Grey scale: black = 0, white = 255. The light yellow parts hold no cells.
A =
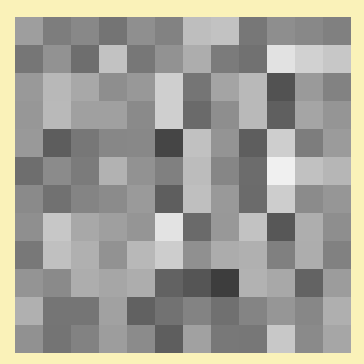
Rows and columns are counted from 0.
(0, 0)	158
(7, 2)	168
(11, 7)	120
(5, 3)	178
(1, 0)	118
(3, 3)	160
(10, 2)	117
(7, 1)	199
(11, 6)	161
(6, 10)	139
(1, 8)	113
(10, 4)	97
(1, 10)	209
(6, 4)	154
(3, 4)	138
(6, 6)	191
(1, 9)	226
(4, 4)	136
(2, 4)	152
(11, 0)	145
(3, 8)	185
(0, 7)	194
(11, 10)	138
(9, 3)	166
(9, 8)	178
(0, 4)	143
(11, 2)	130
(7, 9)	87
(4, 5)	69
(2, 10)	154
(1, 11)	199
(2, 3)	142
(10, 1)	117
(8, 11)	129
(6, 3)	139

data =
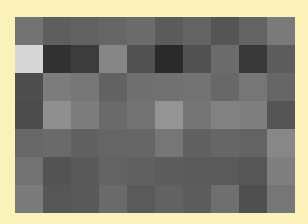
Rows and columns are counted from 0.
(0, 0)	115
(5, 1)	83
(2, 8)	118
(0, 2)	98
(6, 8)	79
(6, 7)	111
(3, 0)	76
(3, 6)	117
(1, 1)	49
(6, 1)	86
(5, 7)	90
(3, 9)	84
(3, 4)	115
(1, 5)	42
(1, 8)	56
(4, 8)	99

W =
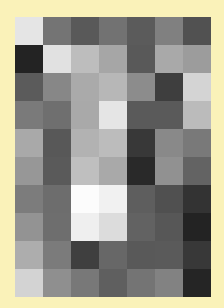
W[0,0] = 229
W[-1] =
[211, 143, 120, 95, 116, 130, 37]
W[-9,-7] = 35
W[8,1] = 123
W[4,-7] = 169
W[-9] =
[35, 225, 189, 166, 89, 169, 156]
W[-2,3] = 103
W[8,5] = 90
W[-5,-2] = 145
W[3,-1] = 187
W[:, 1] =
[116, 225, 135, 111, 88, 90, 109, 110, 123, 143]
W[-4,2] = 252
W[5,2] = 191
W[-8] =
[91, 135, 170, 183, 140, 62, 212]
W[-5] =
[151, 90, 191, 169, 41, 145, 99]
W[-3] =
[147, 110, 239, 220, 98, 87, 35]
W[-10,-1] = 81

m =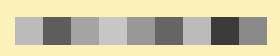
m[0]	187
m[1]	93
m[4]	152

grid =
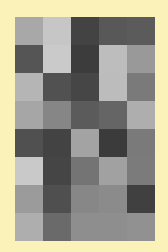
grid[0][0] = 168
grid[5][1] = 69
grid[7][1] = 106
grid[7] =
[174, 106, 142, 142, 145]
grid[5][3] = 161
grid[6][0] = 155
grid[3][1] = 134
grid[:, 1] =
[198, 202, 81, 134, 67, 69, 79, 106]
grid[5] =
[201, 69, 116, 161, 123]
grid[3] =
[166, 134, 91, 101, 174]
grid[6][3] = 139

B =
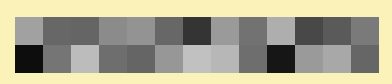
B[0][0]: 161
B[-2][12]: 122
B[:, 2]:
[101, 188]
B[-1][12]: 102
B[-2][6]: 52
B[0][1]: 103
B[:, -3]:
[72, 154]
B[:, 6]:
[52, 193]

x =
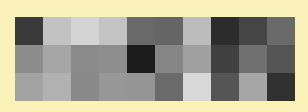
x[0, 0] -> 57
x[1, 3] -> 142
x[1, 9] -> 84
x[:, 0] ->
[57, 140, 163]
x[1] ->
[140, 165, 138, 142, 28, 134, 160, 64, 112, 84]
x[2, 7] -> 85
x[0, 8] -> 69
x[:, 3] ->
[195, 142, 151]
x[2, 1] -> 177

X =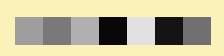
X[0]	158
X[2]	176
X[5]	20

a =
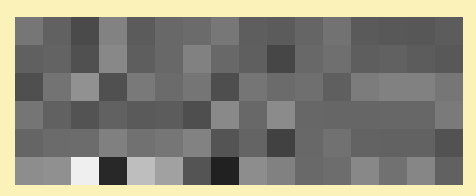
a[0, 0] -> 118
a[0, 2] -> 74
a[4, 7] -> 84
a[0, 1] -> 97
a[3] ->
[117, 97, 83, 97, 90, 92, 78, 137, 104, 139, 103, 102, 102, 103, 103, 122]
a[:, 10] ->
[101, 104, 111, 103, 104, 105]
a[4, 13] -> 98
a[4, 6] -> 130
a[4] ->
[101, 107, 108, 128, 113, 118, 130, 84, 100, 65, 104, 113, 99, 98, 98, 82]
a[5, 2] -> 239
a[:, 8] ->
[94, 95, 117, 104, 100, 141]
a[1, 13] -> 97
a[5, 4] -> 190
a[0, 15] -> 92
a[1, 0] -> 96
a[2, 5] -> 107
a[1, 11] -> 111
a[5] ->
[141, 144, 239, 40, 190, 161, 84, 33, 141, 129, 105, 109, 136, 113, 134, 97]
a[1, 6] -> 129
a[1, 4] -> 94
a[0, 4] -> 91
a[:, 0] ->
[118, 96, 79, 117, 101, 141]

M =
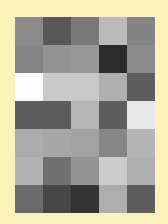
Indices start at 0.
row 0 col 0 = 138
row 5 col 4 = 174
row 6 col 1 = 70
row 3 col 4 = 230
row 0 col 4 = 132
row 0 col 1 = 88
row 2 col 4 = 93
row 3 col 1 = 93
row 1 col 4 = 139
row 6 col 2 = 51
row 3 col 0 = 93
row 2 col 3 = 175

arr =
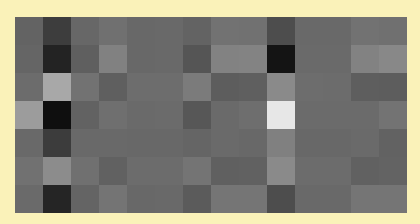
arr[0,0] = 99
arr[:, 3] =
[112, 129, 95, 111, 105, 97, 116]
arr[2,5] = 109
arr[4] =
[105, 60, 105, 105, 104, 104, 101, 106, 104, 128, 104, 104, 106, 98]
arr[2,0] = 108
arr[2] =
[108, 168, 114, 95, 109, 109, 123, 93, 95, 138, 109, 108, 94, 93]
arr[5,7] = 96
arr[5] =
[113, 140, 112, 97, 108, 108, 116, 96, 97, 138, 108, 108, 97, 99]
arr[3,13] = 115
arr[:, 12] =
[114, 130, 94, 107, 106, 97, 117]
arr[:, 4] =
[104, 104, 109, 106, 104, 108, 104]
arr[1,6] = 85
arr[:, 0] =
[99, 101, 108, 156, 105, 113, 106]
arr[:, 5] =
[105, 105, 109, 107, 104, 108, 105]
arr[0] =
[99, 61, 103, 112, 104, 105, 99, 114, 113, 77, 105, 105, 114, 112]
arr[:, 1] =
[61, 35, 168, 15, 60, 140, 37]
